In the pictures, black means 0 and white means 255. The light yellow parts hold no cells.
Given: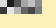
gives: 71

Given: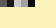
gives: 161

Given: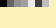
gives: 61

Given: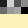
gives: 166

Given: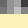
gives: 192

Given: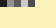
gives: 201
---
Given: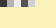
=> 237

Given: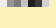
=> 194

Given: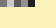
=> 91

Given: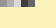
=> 216

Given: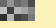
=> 180

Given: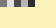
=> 75

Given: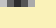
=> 46

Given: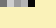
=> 156

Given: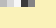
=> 247

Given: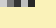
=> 53
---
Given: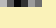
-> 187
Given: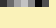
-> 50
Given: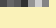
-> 73
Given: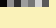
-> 6
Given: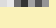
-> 220
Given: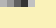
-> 181
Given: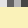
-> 228
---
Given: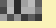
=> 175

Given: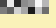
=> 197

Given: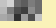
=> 140

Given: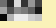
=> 95

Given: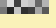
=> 165

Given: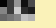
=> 44

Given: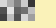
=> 112

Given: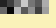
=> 63

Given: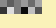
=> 191

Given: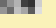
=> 91
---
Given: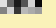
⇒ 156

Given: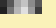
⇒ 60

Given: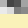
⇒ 137

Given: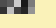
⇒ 148

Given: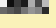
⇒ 42

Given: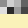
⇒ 69

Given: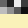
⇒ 16
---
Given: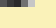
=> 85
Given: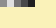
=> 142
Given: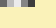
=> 103
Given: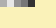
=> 175
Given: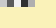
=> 202
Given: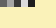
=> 98
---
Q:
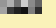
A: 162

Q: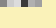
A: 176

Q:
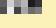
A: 181

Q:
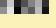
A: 186

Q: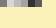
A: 163

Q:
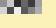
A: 200
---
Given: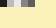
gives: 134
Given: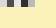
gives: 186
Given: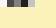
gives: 128
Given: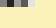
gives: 131
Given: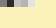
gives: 180
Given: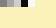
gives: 167
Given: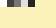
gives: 118
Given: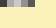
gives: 145
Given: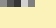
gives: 127
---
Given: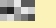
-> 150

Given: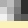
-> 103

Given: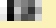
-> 155

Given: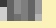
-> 113

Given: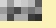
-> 170

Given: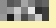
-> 178
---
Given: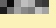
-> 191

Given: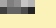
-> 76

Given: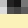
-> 67

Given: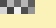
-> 78

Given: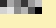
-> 84

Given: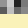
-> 105

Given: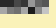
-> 137

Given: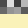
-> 159

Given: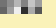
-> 170

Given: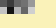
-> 102
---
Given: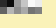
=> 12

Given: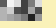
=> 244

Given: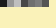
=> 151

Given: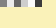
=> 236

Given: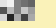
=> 240

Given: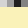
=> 158

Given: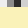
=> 140

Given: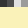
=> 78
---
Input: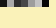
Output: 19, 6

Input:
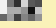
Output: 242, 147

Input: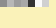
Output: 141, 208

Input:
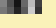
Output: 130, 51

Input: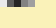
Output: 234, 159

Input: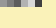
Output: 151, 64

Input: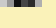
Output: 202, 175
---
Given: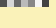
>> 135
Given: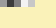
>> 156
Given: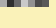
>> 105
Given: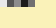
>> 112
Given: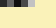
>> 73
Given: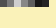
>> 94
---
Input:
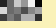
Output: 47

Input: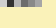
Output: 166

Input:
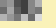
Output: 218

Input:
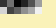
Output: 241

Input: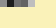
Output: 190

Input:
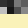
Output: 136

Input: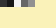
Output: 145

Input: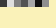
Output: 142
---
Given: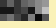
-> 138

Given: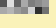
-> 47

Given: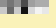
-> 243

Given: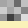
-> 193

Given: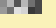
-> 57

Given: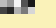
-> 122

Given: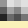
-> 133

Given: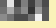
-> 155

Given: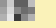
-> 109
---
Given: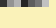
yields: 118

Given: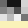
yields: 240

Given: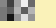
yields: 224

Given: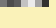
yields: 162

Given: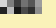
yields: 47

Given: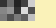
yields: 94

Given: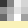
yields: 254
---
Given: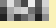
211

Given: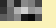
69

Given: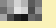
119

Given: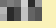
154

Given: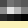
88

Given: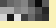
90

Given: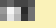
85

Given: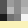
169

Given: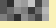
156

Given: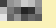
147
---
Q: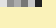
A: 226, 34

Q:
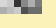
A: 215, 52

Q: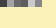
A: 202, 65

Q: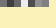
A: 237, 63

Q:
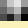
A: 227, 4

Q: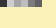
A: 205, 52

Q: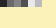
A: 233, 38
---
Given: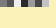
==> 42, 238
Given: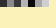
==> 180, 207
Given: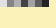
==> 67, 225
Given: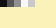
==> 143, 248
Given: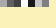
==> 251, 251
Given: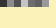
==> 196, 196
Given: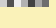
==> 178, 238
